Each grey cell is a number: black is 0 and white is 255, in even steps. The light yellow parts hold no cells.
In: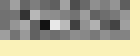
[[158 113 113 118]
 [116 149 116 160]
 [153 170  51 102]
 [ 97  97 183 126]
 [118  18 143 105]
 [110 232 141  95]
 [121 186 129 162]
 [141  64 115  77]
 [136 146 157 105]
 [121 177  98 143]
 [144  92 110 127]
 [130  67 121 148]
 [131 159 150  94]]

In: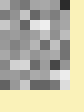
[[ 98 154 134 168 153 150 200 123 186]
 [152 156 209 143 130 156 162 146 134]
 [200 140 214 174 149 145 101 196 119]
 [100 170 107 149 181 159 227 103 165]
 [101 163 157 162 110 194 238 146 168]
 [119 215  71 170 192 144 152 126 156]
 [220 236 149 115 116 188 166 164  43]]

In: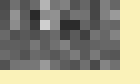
[[ 82 107  94 105  87  80  75]
 [116  98  95  81 140 147 112]
 [118  83  92  89  97  91  84]
 [119 106 119  80  59  41 106]
 [153 100  93  93 207 140 180]
 [112  88 112 106 142 145 118]
 [ 93 102 129  62  44  84 129]
 [ 83 123  90  90  43 116  83]
 [111  90  90  64 100 114 102]
 [ 74 121  99 115  77  70  70]
 [132  90 103 103 107 129 127]
 [112  86 102 131 102 154 102]]

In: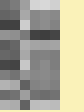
[[177 108 179 126  71 103  92 147  65 100 111]
 [172 114 170 115  68  98 102 143  65 105 123]
 [ 98 158  97 148 199 168 175 122 205 168 159]
 [189 114 131 136 130 129 164  66 134 136 212]
 [191 109 135 138 139 130 161  62 141 142 216]
 [187 114 128 132 126 126 164  69 131 137 208]]

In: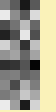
[[235 122 137 123  46 147 210  33  77 234 131]
 [159 138  74 127  52 163 150  76 115 141  92]
 [ 27 199 174  97  84 103  49 230 188  88  24]
 [211 168 125 110   5 163 192  79 103 218  89]]

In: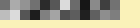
[[189 112]
 [219 171]
 [ 85 147]
 [ 29 113]
 [128  43]
 [164  87]
 [ 80 219]
 [ 93 107]
 [ 32  22]
 [ 96 138]
 [142  63]
 [126 114]]
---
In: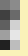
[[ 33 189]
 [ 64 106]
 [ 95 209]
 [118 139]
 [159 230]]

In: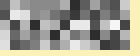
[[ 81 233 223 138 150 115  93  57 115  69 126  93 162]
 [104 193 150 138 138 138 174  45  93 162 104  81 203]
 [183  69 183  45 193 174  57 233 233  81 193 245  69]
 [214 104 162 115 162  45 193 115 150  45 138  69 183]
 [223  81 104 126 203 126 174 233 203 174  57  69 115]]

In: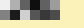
[[129  27 208  85  56  76]
 [239 176  97  15  97 156]]

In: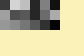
[[ 59 212 191  38 128  17]
 [151 139 118  88  49   5]
 [160  79  88  38 107 171]]

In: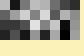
[[ 34  79  22 149  34 168   2 159]
 [ 56  56  79 225 130 198  13 149]
 [ 98 159 207 130 216  88 179 140]
 [189  22 120 189 179 110  68  45]]

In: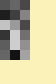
[[ 30  63 132]
 [ 52 206 112]
 [ 84 102  72]
 [ 93 206 144]
 [102  18 163]
 [195 154  72]]

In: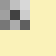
[[119 172  95]
 [151 192 216]
 [160  65 204]]

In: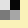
[[122 166]
 [226   6]]

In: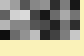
[[ 14 107 146 190  33  65 125 199]
 [ 96 209 218  65  23 107 169 116]
 [181 135 135  85  75  33 116  45]
 [190 158  85 135 146  45 125  23]]
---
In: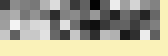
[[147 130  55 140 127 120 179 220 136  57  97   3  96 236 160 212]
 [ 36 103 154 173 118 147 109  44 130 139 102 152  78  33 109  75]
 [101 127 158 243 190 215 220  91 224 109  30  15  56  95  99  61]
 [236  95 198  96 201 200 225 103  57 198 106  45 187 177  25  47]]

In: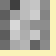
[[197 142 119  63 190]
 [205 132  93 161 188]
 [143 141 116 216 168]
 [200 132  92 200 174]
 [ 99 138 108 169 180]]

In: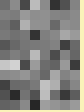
[[ 81 131 110 139  72 187 139  50]
 [129 138 127 124 153 142 144 132]
 [143 138 115  95 176 145 144 105]
 [167 154 121 113 120  51 127 136]
 [ 63 105  86 104 118 121 123 130]
 [131 102 111 126 115 185 123  76]
 [153  59 198 210  74 155 108  99]
 [131 144 138 141 149 129 104 167]
 [105 134  65 106 108 121 193 175]
 [ 57  93  81  42 115  81 189 109]
 [137 154  98 104 137  38 158 148]]

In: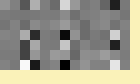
[[ 31 121 148 128  87 175 126 107 214 152 121 127 101]
 [129 118 123 120 119 121 124 123 139 112 126 128 135]
 [115 130 117 130 108 138 129 137 154 129 108 131 137]
 [208 126 132 128 172  43 124 119  10 146 108 122 114]
 [ 32 126 126 128  65 168 123 122 197 111 131 119 121]
 [137 124 123 123  67 150 126 154 150 104 142 141 156]
 [229 128 130 121 249  25 123 131   1 126 147 130 129]]

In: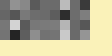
[[108  58 109 146 136  90 108 107 187]
 [109 126 102  86 121 109 107  93  45]
 [105  87 119 211  90 120 122 124 181]
 [106 149 116  36  94 142 114 116 201]]

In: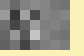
[[120 115 132 105 129 138 134]
 [127 133 154  56 161  75 132]
 [130 122 112  70  99 156 126]
 [120 115 102 151  88 196 131]
 [131 124  97 114  68 113 125]]

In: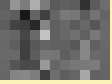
[[ 92 109  94 148 124 173 122  90  96  93  50]
 [115 100 100  93  24 100  64 102 121 118  93]
 [ 86 105  93  67  61  40 133  96 104  91 104]
 [121 106 106 101  70 106 194  96 103 112  96]
 [ 96 105 103  95  64  88 100  97  97  88 135]
 [105 103 105 105  63  93 119 117  94 105 135]
 [124 102 103  85  74  75 153 102 112 119 121]
 [ 98 100 102 132 135 125  63 110  94 101 167]]
